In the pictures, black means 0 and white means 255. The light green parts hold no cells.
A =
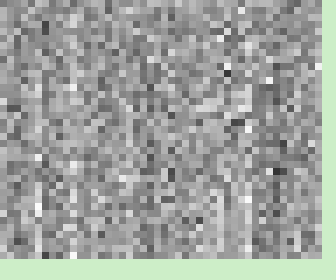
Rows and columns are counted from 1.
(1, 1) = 123
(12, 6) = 174
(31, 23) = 137
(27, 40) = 91
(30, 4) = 170
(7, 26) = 157
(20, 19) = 191
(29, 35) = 211
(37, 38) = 156
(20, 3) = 100
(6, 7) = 142
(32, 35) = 161
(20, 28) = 136
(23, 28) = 158
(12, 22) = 137
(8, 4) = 156
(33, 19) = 173
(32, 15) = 192
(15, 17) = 141
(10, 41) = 116
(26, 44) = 179
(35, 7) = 149
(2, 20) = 182
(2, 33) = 180
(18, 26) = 143
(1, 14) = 182
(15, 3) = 128
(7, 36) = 227
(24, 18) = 178
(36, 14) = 169
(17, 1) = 184
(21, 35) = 187
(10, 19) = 152
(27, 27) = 165
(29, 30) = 193
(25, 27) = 126
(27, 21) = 141
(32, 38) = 208
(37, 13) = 147
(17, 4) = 105

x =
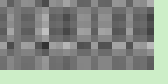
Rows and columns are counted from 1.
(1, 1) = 142
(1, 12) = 100
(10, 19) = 131
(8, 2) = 106
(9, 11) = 112
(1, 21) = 140
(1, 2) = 96
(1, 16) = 100
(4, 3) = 121
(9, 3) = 121
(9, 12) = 133
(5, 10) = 71
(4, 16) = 138
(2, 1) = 110
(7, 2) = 76
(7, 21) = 152
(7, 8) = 160
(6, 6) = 133
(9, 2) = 135
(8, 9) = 129
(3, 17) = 91
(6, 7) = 154
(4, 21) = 106
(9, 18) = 110
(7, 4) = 159
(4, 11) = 107
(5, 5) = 93
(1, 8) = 145
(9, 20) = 110
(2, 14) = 112
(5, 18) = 89
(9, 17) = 108
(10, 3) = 120
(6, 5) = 109
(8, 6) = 109
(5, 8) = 92
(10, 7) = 148
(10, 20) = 109
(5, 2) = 166

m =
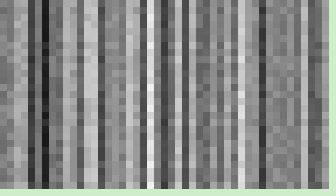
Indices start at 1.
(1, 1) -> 129
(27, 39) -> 137
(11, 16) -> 132
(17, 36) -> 139
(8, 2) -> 125
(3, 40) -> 128
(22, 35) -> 215
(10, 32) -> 121
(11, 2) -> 117
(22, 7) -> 44
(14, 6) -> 110
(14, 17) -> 154
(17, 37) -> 149
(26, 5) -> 49
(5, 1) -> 126
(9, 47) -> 142
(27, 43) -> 113
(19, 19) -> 182
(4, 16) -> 147
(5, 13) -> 198
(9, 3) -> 173
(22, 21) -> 80
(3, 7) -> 25
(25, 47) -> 157
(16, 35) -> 219
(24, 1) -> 134
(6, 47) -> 163
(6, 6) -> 124
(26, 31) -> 139
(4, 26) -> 181
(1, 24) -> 58
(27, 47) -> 142
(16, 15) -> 66
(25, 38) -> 54
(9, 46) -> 93
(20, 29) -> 97
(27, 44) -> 179
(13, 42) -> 147
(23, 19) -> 177
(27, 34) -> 124
